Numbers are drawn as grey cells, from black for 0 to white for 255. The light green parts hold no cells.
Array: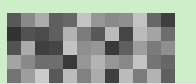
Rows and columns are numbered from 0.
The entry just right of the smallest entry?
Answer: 82
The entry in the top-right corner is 63
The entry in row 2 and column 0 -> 82
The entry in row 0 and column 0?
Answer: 88
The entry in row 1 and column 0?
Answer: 50
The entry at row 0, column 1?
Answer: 137
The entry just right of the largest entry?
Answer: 88
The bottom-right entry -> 95
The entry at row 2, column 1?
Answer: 171
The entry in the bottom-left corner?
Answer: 116
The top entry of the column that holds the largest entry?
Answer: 171
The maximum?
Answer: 203
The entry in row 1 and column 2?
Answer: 75

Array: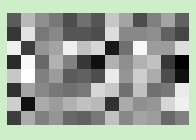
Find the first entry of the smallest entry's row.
42
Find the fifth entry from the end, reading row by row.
136
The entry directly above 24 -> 221
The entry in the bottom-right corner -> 128
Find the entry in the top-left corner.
91
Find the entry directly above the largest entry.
248
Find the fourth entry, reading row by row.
120
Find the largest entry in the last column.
240
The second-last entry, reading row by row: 104
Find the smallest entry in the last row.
61
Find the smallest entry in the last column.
1
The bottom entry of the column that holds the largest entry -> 171
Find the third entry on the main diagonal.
149
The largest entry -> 255
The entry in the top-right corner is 97
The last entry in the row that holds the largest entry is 16
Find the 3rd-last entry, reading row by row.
156
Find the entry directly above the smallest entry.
221
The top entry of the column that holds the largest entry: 185
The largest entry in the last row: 193
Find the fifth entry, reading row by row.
77
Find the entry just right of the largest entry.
128

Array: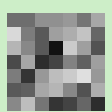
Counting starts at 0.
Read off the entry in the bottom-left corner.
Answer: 136
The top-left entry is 110
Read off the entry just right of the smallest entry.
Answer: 203
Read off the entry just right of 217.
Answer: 124
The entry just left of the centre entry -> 45
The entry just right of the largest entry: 152
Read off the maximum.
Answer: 223
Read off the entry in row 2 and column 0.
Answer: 181
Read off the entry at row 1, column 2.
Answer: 89
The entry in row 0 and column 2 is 144
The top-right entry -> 167
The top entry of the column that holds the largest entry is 117
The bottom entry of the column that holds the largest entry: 102
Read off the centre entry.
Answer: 67

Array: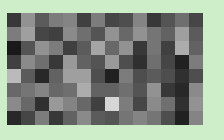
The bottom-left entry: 40
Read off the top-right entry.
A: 70
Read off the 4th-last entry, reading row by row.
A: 117
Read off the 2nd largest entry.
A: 186
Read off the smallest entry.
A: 25
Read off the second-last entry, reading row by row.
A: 33
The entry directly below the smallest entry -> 64
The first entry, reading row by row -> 56
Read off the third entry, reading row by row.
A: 91
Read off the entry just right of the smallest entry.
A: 84
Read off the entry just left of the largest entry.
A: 64
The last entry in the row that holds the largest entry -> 146
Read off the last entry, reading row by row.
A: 132
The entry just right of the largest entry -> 124
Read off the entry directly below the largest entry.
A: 84
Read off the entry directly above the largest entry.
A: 98
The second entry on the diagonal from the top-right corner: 159
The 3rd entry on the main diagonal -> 146
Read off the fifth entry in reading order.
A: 132
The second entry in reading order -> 146
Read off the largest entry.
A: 214

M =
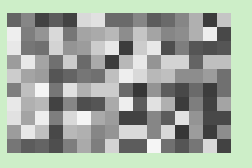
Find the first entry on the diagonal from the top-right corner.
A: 197
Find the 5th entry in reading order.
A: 66
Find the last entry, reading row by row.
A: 66
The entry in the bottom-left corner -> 118
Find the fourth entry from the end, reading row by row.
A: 85
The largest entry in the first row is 225
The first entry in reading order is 100
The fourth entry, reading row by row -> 92
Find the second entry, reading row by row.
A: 134
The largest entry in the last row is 245
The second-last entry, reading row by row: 217
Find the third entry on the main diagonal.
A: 112
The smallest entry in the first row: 60
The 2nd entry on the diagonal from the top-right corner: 238
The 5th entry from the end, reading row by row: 112
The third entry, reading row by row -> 66
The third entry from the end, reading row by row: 118
